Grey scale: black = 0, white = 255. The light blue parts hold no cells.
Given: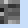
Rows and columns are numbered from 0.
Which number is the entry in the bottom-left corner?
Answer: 52
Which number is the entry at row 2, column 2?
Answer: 110
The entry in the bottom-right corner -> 137
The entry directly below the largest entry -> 95
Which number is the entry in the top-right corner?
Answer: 125
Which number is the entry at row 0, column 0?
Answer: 125
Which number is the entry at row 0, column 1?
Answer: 197
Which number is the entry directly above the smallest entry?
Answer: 95
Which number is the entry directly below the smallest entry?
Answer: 169

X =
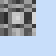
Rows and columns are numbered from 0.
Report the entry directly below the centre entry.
197
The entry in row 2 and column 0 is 143
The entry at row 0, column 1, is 172
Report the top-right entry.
57
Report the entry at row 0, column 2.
115
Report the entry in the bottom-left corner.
101
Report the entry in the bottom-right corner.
172
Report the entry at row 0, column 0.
143
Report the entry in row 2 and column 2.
101
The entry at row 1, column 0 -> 101
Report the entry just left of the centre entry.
197
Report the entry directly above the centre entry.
197
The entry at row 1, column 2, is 143
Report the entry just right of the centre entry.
184

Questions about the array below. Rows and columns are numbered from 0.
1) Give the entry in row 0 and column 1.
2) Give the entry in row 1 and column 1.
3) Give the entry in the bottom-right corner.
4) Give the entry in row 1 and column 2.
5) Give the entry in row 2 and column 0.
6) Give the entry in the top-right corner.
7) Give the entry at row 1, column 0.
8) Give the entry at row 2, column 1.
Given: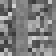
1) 139
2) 153
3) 139
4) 87
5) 75
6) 113
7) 87
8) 113

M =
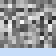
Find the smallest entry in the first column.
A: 75
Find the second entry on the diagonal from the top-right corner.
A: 144
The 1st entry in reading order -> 156
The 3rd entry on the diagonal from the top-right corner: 199
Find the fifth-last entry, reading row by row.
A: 105
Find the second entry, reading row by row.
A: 89
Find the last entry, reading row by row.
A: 75
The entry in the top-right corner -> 144
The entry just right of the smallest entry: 199
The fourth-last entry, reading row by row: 89
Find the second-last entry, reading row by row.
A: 169
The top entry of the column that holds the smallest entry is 89
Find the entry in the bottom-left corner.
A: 105
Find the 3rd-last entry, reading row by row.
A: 212
